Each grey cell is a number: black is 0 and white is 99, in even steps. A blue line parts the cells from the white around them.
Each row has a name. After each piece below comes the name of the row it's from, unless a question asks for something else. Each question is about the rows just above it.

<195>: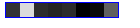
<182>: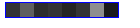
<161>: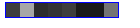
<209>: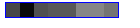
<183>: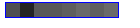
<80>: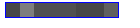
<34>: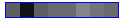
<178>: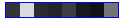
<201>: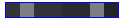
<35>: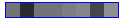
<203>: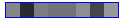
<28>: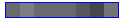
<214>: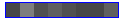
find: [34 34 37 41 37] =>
<183>
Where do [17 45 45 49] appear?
<35>
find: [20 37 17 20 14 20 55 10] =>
<182>
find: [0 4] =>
<195>
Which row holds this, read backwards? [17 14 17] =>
<195>
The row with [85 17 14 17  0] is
<195>
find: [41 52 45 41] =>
<34>

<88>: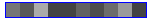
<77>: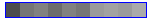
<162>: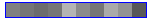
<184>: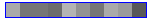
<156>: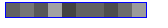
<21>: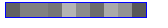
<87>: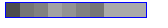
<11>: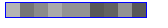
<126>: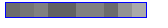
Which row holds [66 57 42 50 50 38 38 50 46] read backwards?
<126>
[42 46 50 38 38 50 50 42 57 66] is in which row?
<126>
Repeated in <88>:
[26]
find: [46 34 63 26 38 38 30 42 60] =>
<156>
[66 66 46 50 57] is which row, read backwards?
<87>

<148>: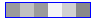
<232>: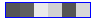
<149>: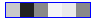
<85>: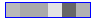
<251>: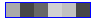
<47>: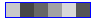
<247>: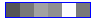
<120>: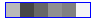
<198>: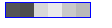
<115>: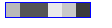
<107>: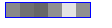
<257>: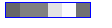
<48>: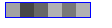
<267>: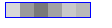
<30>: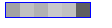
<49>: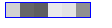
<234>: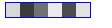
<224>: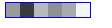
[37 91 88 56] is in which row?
<49>
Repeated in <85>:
[66]
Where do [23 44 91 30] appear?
<234>
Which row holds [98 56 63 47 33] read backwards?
<247>
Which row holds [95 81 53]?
<148>
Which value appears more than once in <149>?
[53]

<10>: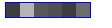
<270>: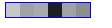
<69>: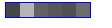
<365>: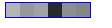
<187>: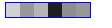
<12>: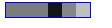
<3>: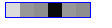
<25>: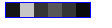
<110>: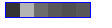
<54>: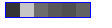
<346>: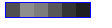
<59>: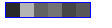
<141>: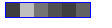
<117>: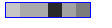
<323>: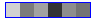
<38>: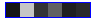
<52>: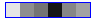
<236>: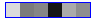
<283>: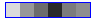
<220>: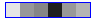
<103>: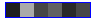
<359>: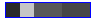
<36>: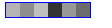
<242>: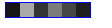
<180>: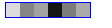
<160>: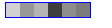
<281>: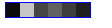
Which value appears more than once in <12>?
[48]
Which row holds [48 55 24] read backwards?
<160>
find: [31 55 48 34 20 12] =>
<346>
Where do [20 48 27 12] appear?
<242>

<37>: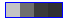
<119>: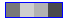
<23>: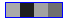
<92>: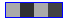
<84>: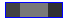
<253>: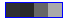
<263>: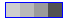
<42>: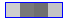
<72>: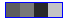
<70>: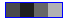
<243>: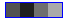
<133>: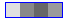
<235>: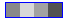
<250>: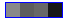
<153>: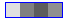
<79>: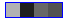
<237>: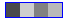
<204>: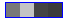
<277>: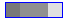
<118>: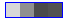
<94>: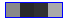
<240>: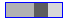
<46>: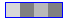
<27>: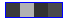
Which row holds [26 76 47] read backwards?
<204>
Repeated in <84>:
[47]
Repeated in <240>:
[69]

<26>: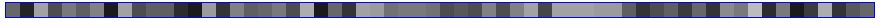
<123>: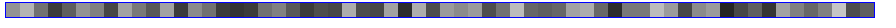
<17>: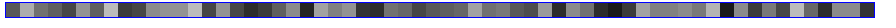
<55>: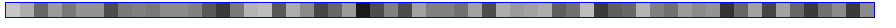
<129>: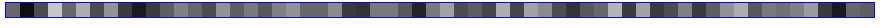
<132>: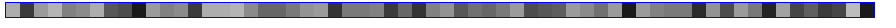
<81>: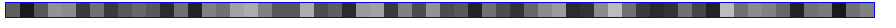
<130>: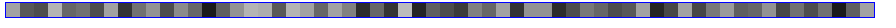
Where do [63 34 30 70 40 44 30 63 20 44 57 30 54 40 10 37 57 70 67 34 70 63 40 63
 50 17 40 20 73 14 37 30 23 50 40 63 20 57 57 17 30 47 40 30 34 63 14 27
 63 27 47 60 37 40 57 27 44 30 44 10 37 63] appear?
<130>
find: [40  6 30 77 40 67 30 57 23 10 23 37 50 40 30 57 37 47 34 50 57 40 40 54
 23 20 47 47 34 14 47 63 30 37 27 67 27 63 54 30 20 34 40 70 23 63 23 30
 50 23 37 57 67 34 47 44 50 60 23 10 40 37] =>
<129>
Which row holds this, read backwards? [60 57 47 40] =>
<132>
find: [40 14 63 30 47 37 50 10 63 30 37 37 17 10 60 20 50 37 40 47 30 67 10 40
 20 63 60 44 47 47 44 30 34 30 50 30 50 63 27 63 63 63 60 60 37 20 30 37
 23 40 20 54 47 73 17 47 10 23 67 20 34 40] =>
<26>
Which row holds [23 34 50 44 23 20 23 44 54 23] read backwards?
<123>
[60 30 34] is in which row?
<132>
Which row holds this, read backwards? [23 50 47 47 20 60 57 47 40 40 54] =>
<132>

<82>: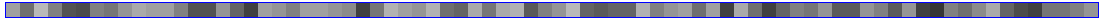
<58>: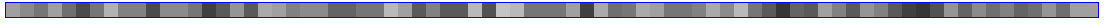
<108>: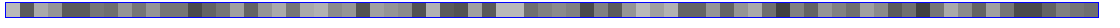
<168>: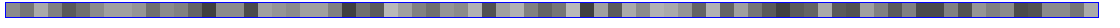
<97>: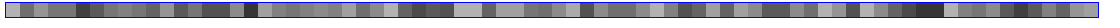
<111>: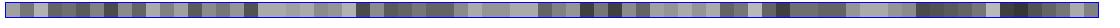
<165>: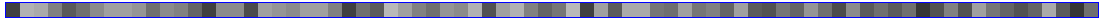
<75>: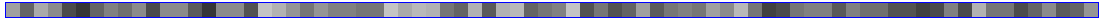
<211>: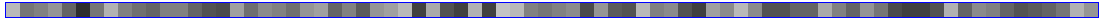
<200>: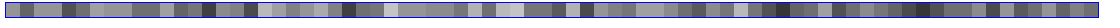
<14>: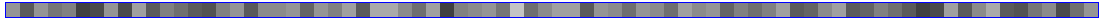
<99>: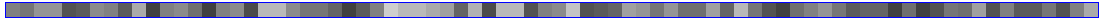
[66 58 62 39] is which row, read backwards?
<111>
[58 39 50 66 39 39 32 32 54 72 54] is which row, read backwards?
<211>
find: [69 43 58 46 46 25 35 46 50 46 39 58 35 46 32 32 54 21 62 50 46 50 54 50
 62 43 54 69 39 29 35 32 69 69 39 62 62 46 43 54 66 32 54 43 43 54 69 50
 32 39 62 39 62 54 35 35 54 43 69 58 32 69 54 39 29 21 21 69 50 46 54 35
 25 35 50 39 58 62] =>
<97>
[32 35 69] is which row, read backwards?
<108>

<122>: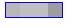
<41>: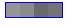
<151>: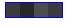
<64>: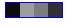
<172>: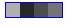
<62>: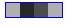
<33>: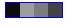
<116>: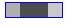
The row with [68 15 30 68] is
<62>
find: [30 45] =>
<172>
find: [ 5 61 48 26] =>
<33>
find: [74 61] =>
<122>
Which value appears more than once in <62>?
[68]
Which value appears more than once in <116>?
[30]

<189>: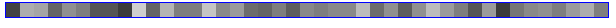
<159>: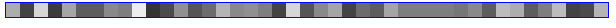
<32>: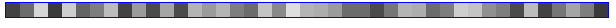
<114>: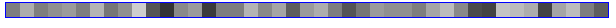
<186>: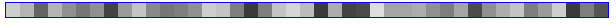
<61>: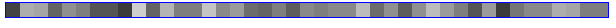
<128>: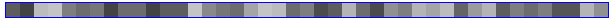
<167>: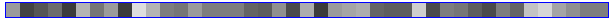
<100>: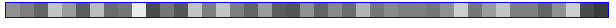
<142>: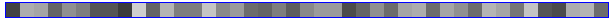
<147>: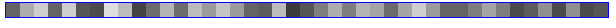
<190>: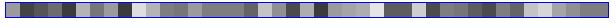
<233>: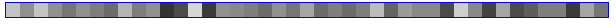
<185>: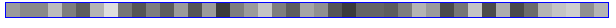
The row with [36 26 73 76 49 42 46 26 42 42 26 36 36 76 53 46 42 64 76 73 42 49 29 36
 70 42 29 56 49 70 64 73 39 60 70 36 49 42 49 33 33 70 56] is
<128>
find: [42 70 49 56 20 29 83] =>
<233>

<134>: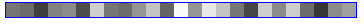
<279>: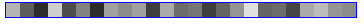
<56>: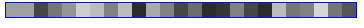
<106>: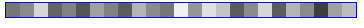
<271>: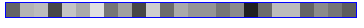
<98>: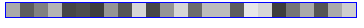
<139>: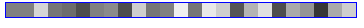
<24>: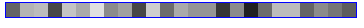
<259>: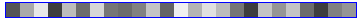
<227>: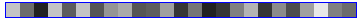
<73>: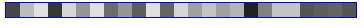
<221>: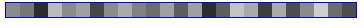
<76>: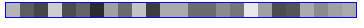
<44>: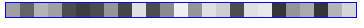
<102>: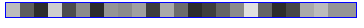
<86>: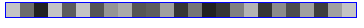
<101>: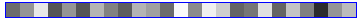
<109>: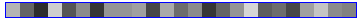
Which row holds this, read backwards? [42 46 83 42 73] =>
<259>
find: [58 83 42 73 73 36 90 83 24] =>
<98>
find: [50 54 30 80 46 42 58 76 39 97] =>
<134>
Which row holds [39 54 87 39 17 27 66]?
<102>
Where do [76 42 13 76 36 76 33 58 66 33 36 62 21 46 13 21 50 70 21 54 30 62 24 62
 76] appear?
<86>
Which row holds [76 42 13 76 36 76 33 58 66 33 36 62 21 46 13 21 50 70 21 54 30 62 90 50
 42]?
<227>
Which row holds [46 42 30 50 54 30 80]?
<139>

